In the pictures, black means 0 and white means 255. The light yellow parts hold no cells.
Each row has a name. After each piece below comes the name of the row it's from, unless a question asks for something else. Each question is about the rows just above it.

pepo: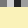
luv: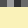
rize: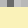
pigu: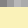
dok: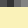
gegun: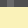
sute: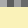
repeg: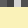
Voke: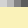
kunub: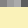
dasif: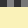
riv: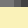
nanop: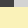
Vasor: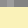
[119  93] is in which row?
riv
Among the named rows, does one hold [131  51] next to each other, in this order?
yes
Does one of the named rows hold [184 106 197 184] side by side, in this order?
yes
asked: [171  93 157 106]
sute
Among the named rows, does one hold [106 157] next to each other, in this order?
no
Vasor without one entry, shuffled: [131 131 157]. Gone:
[143]
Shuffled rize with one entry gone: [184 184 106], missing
[197]

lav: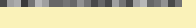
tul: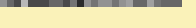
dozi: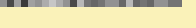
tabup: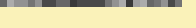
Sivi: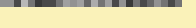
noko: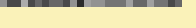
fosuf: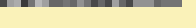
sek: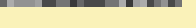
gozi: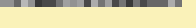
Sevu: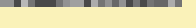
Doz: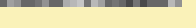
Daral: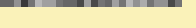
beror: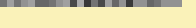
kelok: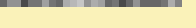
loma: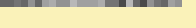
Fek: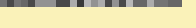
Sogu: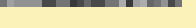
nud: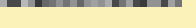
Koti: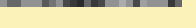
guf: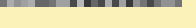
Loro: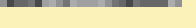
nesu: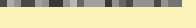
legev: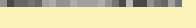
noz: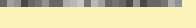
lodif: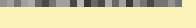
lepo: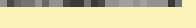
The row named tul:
[146 103  73 184  73  73  73 103 103  73 116  43 146 116 146 146 116 146
 160 103 103 160 116 103 103 103]
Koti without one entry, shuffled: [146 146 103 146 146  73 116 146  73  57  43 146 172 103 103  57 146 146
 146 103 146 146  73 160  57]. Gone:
[89]
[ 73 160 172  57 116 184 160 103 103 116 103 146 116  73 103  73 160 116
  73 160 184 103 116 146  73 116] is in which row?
lav
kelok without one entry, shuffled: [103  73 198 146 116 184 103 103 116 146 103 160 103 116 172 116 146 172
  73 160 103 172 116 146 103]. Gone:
[130]
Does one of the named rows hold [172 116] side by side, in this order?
yes
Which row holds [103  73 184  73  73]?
tul
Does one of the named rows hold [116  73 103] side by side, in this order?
yes

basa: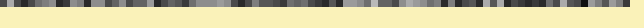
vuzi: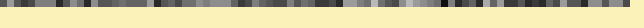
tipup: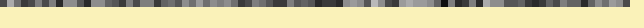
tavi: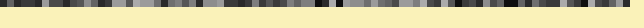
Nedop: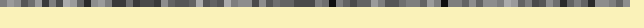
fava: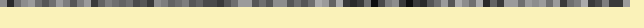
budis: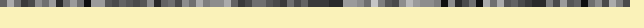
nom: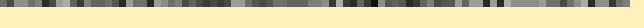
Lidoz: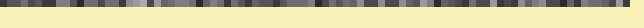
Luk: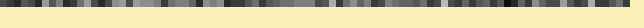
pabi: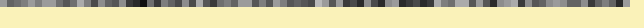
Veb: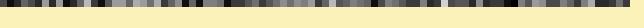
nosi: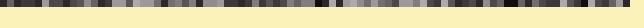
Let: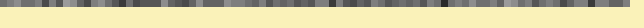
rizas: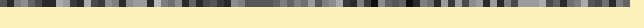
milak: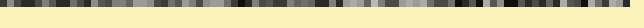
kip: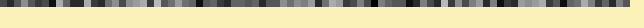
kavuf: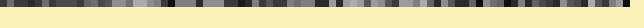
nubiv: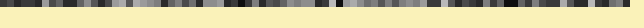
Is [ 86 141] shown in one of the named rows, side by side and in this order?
yes
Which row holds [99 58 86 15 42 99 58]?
Luk
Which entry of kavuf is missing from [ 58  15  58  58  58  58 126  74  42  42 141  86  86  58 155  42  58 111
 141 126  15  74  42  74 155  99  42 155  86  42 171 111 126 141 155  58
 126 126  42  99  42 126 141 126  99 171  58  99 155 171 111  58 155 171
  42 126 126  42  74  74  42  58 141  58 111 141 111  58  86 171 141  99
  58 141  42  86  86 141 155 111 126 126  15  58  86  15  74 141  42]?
[27]
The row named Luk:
[ 74  58  42  86  74  42 155  86 126  42  58 111 155  74  42  74 141 155
  74 155 141 141 126  58 111 126 126  99  42 141 126 141  42  58  58  86
 111  58  86  99 111 111 126 126 126  74  86 171  58 111 141  99 126  58
  74 126 111  99  99  86 111  58  74 185  74  58  99  58  86  99  58  86
  15  42  99  58 141  99  74  74 155  86  58  74 171  58  58  86 111  58]
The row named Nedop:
[126 155 141  86 111 155  58 126  74 171 155  99  42 141 155 126  58  58
 111  58  74  74  58 141  99  86  86  99 171  86  99  86 171 126 141 141
  74 141  86 111  99  99  74  74  74 126 111  15 126  99  74  99  99 155
 126  86  86 111 126 126  99 155 126  15 126 126  99 141  99 141 141 126
 171 155  99 126  74  86 141 111  42  99 126  99  42 141 141 126  99 141]

